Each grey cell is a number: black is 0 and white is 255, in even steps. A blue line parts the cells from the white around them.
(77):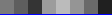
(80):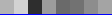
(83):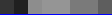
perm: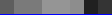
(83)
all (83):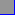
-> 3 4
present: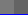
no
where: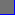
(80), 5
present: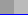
yes
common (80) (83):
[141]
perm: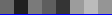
(77)

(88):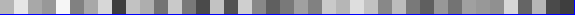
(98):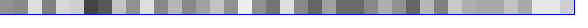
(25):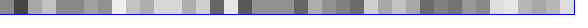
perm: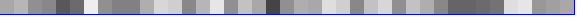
(25)
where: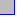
(88), 28
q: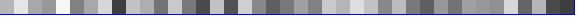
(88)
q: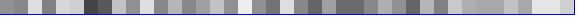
(98)
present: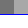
no

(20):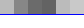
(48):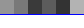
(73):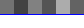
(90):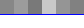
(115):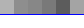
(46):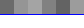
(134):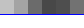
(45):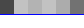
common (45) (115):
[179]
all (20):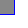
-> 1
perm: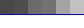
(134)
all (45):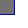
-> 5
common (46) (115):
[164]

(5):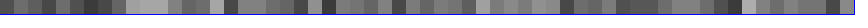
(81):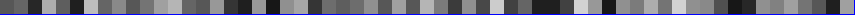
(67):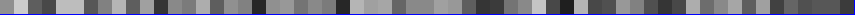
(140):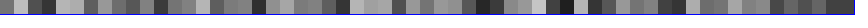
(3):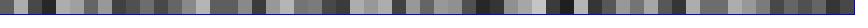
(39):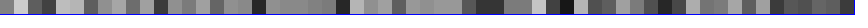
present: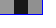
yes
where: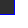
(140), 18

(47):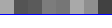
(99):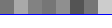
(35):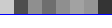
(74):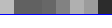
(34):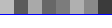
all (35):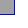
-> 5
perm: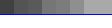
(47)
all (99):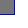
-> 0 3 6
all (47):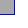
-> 0 5

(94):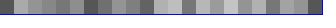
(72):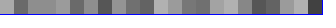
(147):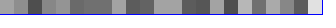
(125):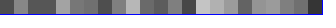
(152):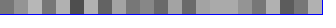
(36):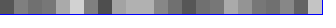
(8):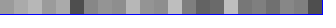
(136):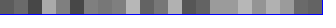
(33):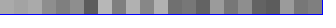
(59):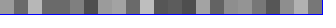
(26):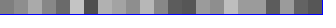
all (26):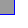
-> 14 17 18 20
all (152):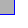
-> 4 6 19 22
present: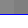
yes
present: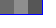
yes
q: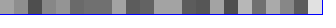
(147)
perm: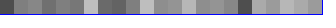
(8)

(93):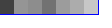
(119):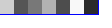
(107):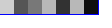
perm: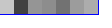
(93)
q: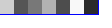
(119)
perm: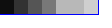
(107)

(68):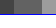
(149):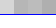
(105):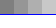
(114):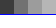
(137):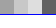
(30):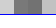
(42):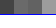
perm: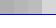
(149)
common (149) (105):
[175]
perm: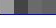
(42)

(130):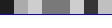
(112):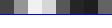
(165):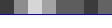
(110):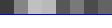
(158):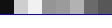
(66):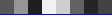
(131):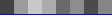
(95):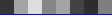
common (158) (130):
[206]
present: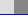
yes
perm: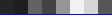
(112)

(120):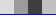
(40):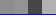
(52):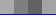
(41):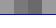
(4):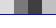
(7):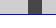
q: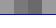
(41)
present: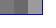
yes
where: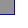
(40), 1
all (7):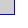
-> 0 1 3
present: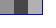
yes

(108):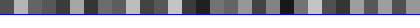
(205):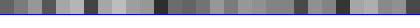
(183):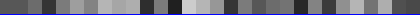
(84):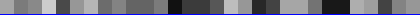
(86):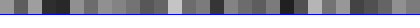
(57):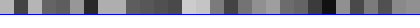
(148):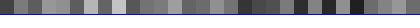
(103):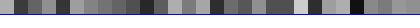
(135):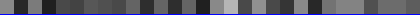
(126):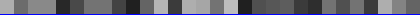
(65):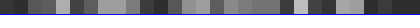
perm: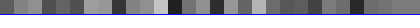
(86)
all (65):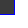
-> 10 20 27

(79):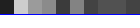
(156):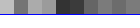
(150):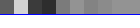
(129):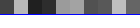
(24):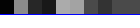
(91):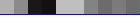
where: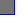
(156), 1
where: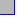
(129), 1
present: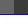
no
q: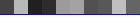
(129)
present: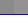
yes

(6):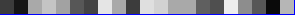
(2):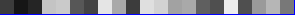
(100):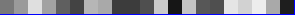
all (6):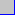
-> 3
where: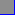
(6), 17
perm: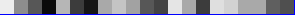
(6)
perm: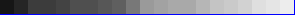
(2)

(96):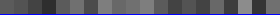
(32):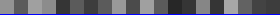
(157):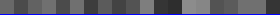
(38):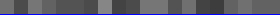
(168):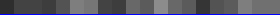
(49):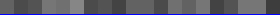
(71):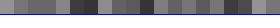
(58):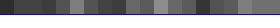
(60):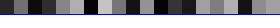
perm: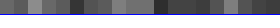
(58)
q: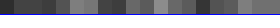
(168)
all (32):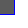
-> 1 5 7 11
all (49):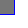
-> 3 14 17 18
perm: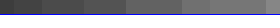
(49)

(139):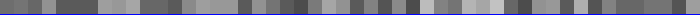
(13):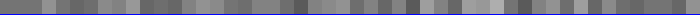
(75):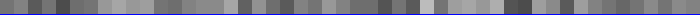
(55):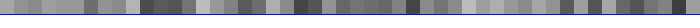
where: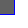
(75), 17
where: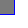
(139), 22

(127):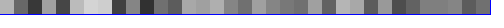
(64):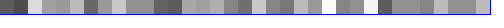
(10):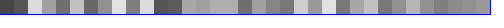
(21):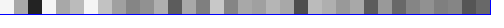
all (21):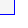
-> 0 3 6
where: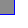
(10), 32
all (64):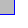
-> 5 21 31 34

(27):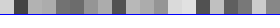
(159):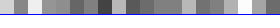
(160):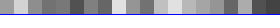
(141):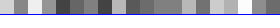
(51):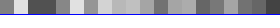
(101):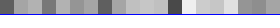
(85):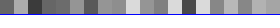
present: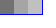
no
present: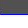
yes
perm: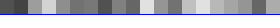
(160)
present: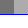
no
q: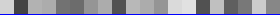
(27)
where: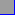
(160), 0

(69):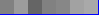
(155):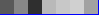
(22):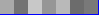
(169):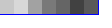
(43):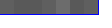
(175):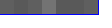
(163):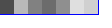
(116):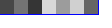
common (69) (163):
[129]
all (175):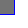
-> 3
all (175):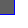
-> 0 2 6
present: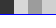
yes
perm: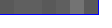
(175)

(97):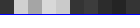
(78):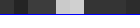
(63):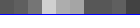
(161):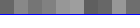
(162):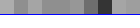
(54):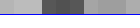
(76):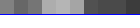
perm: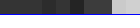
(78)
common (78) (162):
[52]
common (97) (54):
[165]
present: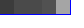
no

